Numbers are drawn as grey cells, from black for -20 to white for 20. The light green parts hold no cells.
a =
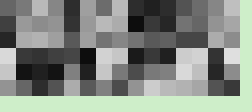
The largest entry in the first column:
14
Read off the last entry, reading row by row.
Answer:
-11
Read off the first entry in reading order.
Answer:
-4
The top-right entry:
10
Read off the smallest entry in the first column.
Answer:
-14
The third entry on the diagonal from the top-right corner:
-9
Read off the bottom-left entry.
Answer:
3
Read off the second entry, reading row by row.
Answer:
-1
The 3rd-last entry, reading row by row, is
6
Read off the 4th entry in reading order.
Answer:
1
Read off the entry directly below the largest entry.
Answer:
2
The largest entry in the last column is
15
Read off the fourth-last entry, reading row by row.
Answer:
8
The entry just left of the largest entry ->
-12
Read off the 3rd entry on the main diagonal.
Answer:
8
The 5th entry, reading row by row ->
-13
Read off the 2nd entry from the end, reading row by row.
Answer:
-7

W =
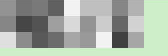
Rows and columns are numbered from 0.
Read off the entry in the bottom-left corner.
15
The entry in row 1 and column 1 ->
-9
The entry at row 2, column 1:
2
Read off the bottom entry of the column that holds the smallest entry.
-10
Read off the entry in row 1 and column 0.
1
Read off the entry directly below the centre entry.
6
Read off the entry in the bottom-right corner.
6
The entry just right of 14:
3

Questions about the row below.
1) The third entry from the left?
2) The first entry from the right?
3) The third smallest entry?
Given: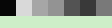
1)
6
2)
-1
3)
-7

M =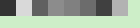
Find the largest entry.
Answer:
14
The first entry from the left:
-12
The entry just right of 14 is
-5

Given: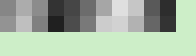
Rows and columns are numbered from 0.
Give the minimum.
-15
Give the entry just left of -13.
-6
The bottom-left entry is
3
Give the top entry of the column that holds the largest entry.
15
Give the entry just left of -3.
-9
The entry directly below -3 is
-1
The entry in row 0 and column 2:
2

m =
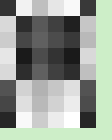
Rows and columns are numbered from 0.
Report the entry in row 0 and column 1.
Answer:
18
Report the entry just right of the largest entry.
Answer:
-14
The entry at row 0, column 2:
10
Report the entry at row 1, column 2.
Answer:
-6
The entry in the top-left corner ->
-12
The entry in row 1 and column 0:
14
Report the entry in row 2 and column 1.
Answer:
-9
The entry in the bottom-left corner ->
-14
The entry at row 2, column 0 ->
12
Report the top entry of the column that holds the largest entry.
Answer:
19
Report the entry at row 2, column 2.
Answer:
-5

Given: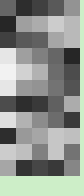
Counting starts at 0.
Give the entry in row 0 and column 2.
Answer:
-10
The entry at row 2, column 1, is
-6
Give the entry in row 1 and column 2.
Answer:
7
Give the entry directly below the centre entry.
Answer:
-11
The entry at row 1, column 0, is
-14
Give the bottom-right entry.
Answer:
1
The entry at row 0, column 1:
-13
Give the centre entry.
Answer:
3
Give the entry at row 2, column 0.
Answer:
-10
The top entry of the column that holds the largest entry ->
-4
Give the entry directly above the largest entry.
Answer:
16
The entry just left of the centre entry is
4
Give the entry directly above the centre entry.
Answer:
8
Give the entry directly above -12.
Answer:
10
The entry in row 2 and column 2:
-5
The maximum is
18

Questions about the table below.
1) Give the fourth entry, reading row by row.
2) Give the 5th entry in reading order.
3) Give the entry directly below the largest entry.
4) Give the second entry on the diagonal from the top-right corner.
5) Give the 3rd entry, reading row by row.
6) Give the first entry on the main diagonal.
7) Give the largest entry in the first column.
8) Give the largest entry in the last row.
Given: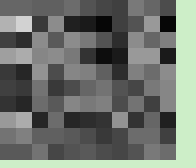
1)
-5
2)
-3
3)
-13
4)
4
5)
-5
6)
-4
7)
8
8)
-1

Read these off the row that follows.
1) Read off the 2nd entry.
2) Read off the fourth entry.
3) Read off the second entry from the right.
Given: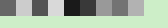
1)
12
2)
14
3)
-2

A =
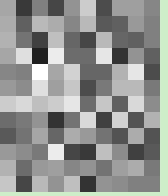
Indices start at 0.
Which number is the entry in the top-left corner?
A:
6
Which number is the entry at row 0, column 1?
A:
-11
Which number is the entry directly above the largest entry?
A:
-15
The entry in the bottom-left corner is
11
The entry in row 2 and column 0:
8
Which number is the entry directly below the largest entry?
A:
15
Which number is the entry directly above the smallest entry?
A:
-10
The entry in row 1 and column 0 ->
7
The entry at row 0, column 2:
0
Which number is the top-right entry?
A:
1
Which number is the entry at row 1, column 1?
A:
-5
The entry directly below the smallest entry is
20
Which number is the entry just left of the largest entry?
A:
0
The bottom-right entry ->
0
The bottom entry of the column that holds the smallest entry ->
9
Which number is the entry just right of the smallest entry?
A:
17
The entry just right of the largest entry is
6
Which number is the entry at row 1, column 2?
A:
9

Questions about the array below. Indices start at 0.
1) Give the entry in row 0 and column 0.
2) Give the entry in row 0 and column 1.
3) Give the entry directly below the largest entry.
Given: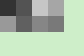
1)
-12
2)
-7
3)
1
